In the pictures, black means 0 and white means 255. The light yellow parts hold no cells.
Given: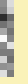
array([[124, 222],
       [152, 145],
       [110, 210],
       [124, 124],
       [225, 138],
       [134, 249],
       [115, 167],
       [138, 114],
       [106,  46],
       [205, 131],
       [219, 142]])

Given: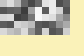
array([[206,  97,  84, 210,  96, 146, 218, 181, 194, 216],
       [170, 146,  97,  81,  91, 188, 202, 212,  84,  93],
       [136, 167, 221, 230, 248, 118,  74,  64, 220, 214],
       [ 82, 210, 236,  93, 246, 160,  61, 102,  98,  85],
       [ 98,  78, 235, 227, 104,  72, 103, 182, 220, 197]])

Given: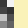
array([[ 98, 137],
       [ 80, 198],
       [ 50,  69],
       [243,  56]])

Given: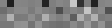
array([[112, 146, 121, 154, 122, 138, 115, 111, 115, 120, 146, 115, 146,
        144, 120, 120],
       [127, 122, 177, 137, 174,  94, 140, 128, 138, 175, 122, 140, 123,
        122, 177, 129],
       [ 81, 137, 126, 196, 127, 134, 123,  78, 123, 127, 138, 123, 137,
        137, 126, 110],
       [136, 132,  33, 124,  48, 198, 130, 135, 127,  35, 132, 128, 132,
        133,  31, 132]])

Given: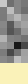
array([[165, 190, 126, 136],
       [161, 116,  73, 124],
       [ 72,  25, 140, 152],
       [114, 126, 130, 180],
       [149, 108,  85, 130],
       [162, 147,  90, 136],
       [150, 182, 157, 123],
       [111, 134, 189, 124],
       [119, 133, 111, 200]])

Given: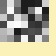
array([[129, 230,  67, 244,  80, 153, 176],
       [201,  73,  79,  70,  27, 205, 183],
       [113,  49,  56, 233, 252, 246,  69],
       [ 53, 139,  33, 167, 225,  95, 201],
       [ 28, 241, 122,  29,  92, 248, 117],
       [206,  36,  29,  28, 128, 226, 113]])

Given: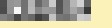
array([[197, 204, 135, 114, 119, 194,  84,  64, 105, 117,  72, 116, 129],
       [ 56, 144, 167, 130,  85, 151, 155, 135, 185, 114, 247, 146,  76],
       [ 99, 209, 182, 129,  83, 202, 134, 104, 181, 113, 153, 148,  79]])
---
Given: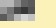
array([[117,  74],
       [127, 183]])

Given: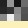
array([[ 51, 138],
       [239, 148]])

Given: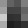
array([[66, 67],
       [48, 51]])

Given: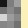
array([[137, 116],
       [156, 136]])

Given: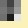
array([[ 94, 154],
       [ 29, 229]])

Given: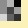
array([[ 67, 161],
       [ 98,  48]])

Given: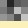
array([[ 84, 191],
       [133,  79]])

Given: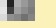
array([[ 66, 160],
       [144, 135]])
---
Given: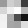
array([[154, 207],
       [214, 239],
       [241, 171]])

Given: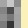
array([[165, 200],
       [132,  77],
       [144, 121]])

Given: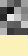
array([[169, 110],
       [ 54,  19],
       [ 39, 234]])

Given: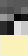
array([[ 99,  91],
       [ 85,  77],
       [155, 131]])

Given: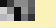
array([[ 16,  65],
       [209, 139],
       [183, 197]])

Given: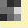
array([[120,  44],
       [112, 113],
       [ 42, 100]])

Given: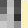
array([[ 85, 185],
       [103, 198],
       [171, 188]])

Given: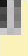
array([[ 24, 195],
       [ 76, 191],
       [ 67, 194]])

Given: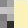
array([[137, 169],
       [198, 194],
       [126, 173]])
